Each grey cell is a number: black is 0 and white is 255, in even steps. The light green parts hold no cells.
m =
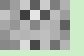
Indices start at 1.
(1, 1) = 127
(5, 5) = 191
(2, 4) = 229
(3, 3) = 186
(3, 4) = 133
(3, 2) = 150
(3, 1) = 167
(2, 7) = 157
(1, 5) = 204
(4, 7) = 146
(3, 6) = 176

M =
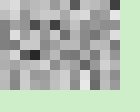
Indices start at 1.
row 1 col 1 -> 208
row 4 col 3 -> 157
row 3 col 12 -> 144
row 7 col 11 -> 209
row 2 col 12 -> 230
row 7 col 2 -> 164
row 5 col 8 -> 185
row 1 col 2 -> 220
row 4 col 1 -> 129
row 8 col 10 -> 116
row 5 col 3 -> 201
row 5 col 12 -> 121
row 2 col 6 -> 200
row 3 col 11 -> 142
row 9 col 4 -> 169
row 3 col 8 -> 194
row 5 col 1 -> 128
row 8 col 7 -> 206
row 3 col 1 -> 130
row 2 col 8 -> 208
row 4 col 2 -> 221
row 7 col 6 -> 142
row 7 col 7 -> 179
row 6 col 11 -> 197
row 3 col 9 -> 142
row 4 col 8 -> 178
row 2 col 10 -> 148
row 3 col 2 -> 161
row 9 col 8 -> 140
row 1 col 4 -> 186
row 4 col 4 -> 200
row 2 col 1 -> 189

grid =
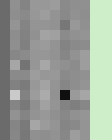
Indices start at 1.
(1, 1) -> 107
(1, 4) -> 152
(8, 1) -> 107
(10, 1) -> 107
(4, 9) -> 148
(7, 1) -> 107
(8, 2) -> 138
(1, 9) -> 144
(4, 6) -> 160
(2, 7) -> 137
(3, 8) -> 152
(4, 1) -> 107
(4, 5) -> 163
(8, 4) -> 157
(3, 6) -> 146
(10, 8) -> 154
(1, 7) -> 138
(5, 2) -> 143
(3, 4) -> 148
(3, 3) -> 132
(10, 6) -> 146
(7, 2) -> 166
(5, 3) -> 128
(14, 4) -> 144
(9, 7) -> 134
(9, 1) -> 107
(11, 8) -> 127
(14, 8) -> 157
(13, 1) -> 107
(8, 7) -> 138
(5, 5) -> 155
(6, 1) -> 107
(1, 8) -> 143
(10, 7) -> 15

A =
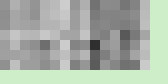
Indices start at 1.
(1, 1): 147
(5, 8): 132
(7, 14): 118
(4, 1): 173
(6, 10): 94
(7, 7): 202
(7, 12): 134
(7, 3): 158
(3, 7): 191
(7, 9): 150
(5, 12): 157
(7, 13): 113
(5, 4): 143
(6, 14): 164
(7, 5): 142
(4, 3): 184
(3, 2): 166
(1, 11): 139
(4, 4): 182
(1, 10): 114
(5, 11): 147
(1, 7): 205
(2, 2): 166
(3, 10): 131
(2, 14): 140
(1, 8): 150
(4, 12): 160
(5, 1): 158
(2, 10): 123
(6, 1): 160
